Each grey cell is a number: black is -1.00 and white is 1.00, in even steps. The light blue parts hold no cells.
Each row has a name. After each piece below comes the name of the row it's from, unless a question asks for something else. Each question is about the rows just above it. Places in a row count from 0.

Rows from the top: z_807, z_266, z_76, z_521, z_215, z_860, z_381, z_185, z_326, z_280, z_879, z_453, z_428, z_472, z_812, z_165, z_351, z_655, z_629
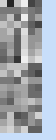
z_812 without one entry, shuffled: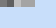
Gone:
[0.40]
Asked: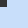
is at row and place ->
z_326, 2
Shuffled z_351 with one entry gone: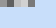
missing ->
[-0.37]
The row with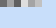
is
z_185
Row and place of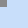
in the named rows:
z_76, 0
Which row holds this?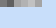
z_812

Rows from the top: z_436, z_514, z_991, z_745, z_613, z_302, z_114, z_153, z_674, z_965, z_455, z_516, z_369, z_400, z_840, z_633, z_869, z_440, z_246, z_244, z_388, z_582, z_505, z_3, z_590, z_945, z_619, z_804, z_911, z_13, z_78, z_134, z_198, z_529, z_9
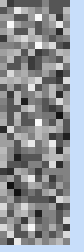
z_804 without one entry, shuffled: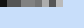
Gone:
[0.25]
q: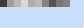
z_302
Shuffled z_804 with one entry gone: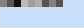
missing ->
[-0.08]
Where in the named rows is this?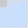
z_633, 4
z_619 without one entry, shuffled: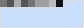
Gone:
[-0.20]
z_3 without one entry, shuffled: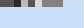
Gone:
[-0.43]
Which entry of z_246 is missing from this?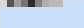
[0.13]

